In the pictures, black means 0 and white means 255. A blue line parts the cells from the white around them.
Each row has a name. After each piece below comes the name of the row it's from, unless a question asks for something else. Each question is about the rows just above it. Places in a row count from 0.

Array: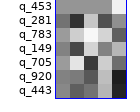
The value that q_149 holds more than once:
[130]
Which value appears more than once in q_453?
[149]
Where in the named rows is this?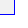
q_453, 4

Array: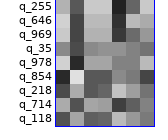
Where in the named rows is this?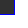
q_646, 4
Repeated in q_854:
[88]
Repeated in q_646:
[186]
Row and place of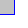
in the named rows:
q_218, 4

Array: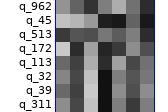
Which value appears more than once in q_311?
[126]
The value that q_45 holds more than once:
[25]
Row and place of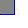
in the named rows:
q_32, 0
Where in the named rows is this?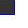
q_962, 2

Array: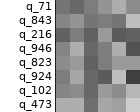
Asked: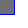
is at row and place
q_473, 2
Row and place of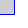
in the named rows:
q_473, 5
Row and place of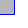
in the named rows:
q_102, 5
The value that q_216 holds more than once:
[97]
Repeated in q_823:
[154]

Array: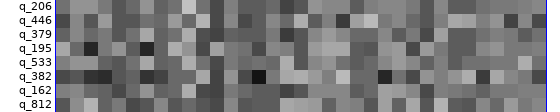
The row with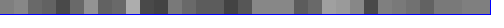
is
q_162
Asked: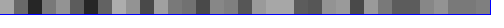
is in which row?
q_195
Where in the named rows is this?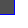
q_379, 10
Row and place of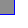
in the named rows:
q_812, 1
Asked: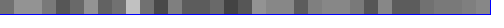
q_206

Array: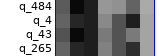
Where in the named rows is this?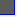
q_484, 0
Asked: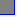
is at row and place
q_265, 3

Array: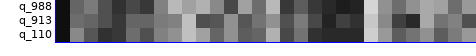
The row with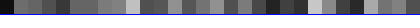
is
q_913
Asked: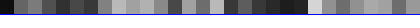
q_988

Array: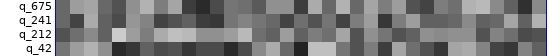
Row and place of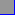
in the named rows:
q_241, 5
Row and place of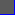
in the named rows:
q_675, 14
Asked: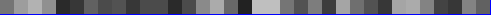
q_42
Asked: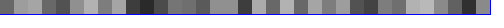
q_675

